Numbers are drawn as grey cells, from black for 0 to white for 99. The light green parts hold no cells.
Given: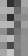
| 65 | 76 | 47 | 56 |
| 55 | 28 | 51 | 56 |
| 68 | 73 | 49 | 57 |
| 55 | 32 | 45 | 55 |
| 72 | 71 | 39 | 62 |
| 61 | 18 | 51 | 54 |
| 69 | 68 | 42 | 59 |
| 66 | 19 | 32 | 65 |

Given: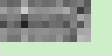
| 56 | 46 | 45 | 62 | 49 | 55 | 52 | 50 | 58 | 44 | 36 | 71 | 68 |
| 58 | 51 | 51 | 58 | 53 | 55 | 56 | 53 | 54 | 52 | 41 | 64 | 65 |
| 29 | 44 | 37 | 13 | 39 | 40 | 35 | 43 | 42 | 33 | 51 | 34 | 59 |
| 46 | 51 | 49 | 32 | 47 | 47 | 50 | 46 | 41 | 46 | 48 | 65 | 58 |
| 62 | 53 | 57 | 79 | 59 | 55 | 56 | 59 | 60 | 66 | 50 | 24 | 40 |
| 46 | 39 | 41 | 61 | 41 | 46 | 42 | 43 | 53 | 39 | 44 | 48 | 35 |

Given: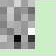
| 62 | 65 | 35 | 60 | 48 |
| 77 | 62 |  4 | 66 | 20 |
| 58 | 49 | 66 | 58 | 98 |
| 51 | 69 | 66 | 59 | 70 |
| 58 | 76 | 50 | 70 | 55 |
| 51 | 79 | 53 | 58 | 42 |
| 66 | 64 | 82 | 62 | 76 |

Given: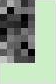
| 75 | 60 | 29 | 28 | 24 |
| 35 | 47 | 25 | 43 |  2 |
| 64 | 38 | 35 |  1 | 49 |
| 18 | 47 | 40 | 36 | 53 |
|  3 | 36 | 24 | 46 | 39 |
| 21 | 17 | 14 |  5 | 33 |
| 10 | 26 | 27 |  0 | 26 |
| 64 |  3 | 47 | 44 | 46 |
| 38 | 67 | 50 | 18 | 33 |

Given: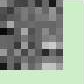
|  8 | 40 | 20 | 59 | 40 | 50 | 76 | 75 | 61 |
| 31 | 41 | 34 | 45 | 36 | 42 | 50 | 49 | 46 |
| 59 | 36 | 53 | 28 | 49 | 35 | 16 | 40 | 25 |
| 40 | 39 | 22 | 60 | 27 | 40 | 73 | 79 | 60 |
| 40 | 39 | 35 | 46 | 36 | 40 | 49 | 52 | 45 |
|  4 | 16 | 37 | 65 | 32 | 40 | 53 | 40 | 47 |
| 40 | 65 | 40 | 40 | 42 | 40 | 40 | 40 | 43 |
| 28 | 35 | 37 | 47 | 37 | 46 | 47 | 55 | 44 |
| 31 | 23 | 40 | 47 | 41 | 51 | 40 | 57 | 35 |
| 56 | 40 | 27 | 26 | 40 | 19 | 40 |  9 | 49 |

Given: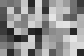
| 63 | 16 | 45 | 77 | 18 | 52 | 79 | 35 | 52 | 71 | 85 | 16 |
| 49 | 43 | 67 | 78 | 79 | 28 | 70 | 65 | 50 | 66 | 83 | 84 |
| 35 | 24 | 11 | 20 | 82 | 21 | 66 | 59 | 57 | 81 | 89 | 77 |
| 23 | 13 | 75 | 63 | 15 | 11 | 44 | 54 | 58 | 59 | 15 | 73 |
| 21 | 75 | 52 | 50 | 82 | 72 | 39 | 68 | 87 | 88 | 76 | 68 |
| 31 | 61 | 75 | 49 | 71 | 79 | 58 | 89 | 71 | 41 | 35 | 69 |
| 33 | 79 | 38 | 82 | 35 | 80 | 19 | 82 | 74 | 77 | 43 | 33 |
| 48 | 44 | 49 | 77 | 15 | 84 | 30 | 62 | 72 | 61 | 44 | 22 |

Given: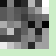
| 92 | 77 | 64 | 51 | 16 | 63 | 62 |
| 24 | 26 | 27 | 48 | 53 | 36 | 62 |
| 43 | 75 | 26 | 37 | 54 | 12 | 61 |
| 67 | 51 | 56 | 35 |  6 | 42 |  1 |
| 34 | 41 | 34 | 23 | 35 | 40 | 45 |
| 34 | 41 | 33 | 29 | 47 | 62 | 94 |
|  6 | 50 |  8 | 16 | 71 | 28 | 99 |
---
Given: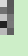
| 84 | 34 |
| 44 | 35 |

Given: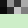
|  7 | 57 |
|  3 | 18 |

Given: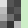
| 87 | 33 |
| 73 | 27 |

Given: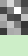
| 62 | 84 |
| 27 | 48 |

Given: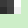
| 22 | 26 |
| 17 | 25 |

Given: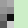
| 61 | 66 |
| 57 | 54 |
